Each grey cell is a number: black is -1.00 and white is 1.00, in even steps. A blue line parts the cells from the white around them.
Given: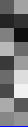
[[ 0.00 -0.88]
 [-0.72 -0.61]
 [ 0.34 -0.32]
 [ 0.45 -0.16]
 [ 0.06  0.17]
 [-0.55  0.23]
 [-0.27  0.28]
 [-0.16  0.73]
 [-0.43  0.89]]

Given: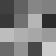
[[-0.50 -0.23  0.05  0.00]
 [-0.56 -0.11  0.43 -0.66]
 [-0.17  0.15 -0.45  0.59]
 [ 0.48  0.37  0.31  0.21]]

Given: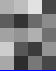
[[ 0.32 -0.65 -0.06 -0.44]
 [-0.27 -0.59 -0.16  0.10]
 [ 0.61 -0.32 -0.54  0.16]
 [ 0.27  0.16  0.38 -0.11]
 [ 0.38  0.49  0.77 -0.44]]

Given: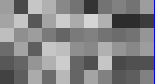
[[ 0.23 -0.43  0.55  0.39  0.07 -0.10 -0.59 -0.10  0.01 -0.10  0.23]
 [-0.48 -0.26  0.34 -0.15  0.44 -0.21  0.29  0.01 -0.32 -0.26  0.01]
 [-0.32 -0.21  0.17  0.39  0.61 -0.21 -0.37  0.55 -0.43 -0.37 -0.37]
 [ 0.49  0.12  0.23 -0.04 -0.21 -0.04  0.01 -0.10 -0.15 -0.10  0.17]
 [-0.15  0.29 -0.26  0.55  0.49  0.12  0.07  0.39  0.17  0.07  0.23]
 [ 0.29  0.55 -0.32  0.29  0.61  0.34  0.67  0.39 -0.65 -0.65 -0.54]]

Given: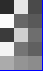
[[ 0.97 -0.19 -0.30]
 [ 0.91 -0.08 -0.25]
 [ 0.34  0.16  0.10]
 [-0.54  0.63 -0.14]
 [-0.66  0.80 -0.42]]

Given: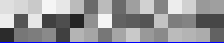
[[ 0.86 -0.34  0.81 -0.50 -0.39 -0.71  0.14  0.92 -0.23 -0.28 -0.34  0.53
  -0.02  0.03 -0.45 -0.45]
 [-0.66 -0.07 -0.02  0.08 -0.50  0.41  0.30 -0.07  0.30  0.58  0.20  0.08
   0.47  0.41  0.35 -0.23]
 [ 0.75  0.69  0.58  0.92  0.81  0.47 -0.17  0.47 -0.17  0.25  0.64  0.03
   0.86  0.64  0.20  0.25]]

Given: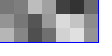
[[ 0.16 -0.07 -0.33  0.21  0.71  0.54  0.10]
 [-0.07 -0.01  0.48  0.26 -0.50 -0.60 -0.17]
 [ 0.43  0.05 -0.38 -0.12  0.65  0.76  0.16]]

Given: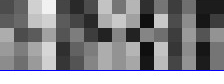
[[ 0.36 -0.40 -0.29  0.26 -0.34 -0.02 -0.52 -0.73  0.04 -0.73  0.04 -0.13
  -0.52  0.21 -0.34  0.15]
 [-0.40 -0.23  0.63  0.89 -0.46 -0.68 -0.40  0.53 -0.08  0.42 -0.63 -0.08
  -0.52 -0.13 -0.78 -0.78]
 [-0.29 -0.18  0.53  0.63 -0.29 -0.46 -0.68  0.36  0.58  0.26 -0.88  0.58
  -0.40  0.10 -0.83 -0.52]
 [ 0.10 -0.13  0.21  0.63 -0.58 -0.34  0.04  0.36  0.15  0.31 -0.83  0.47
  -0.46  0.15 -0.78 -0.08]
 [ 0.21 -0.02  0.31  0.68 -0.63 -0.23 -0.02  0.36  0.15  0.42 -0.88  0.53
  -0.58  0.10 -0.83 -0.08]]
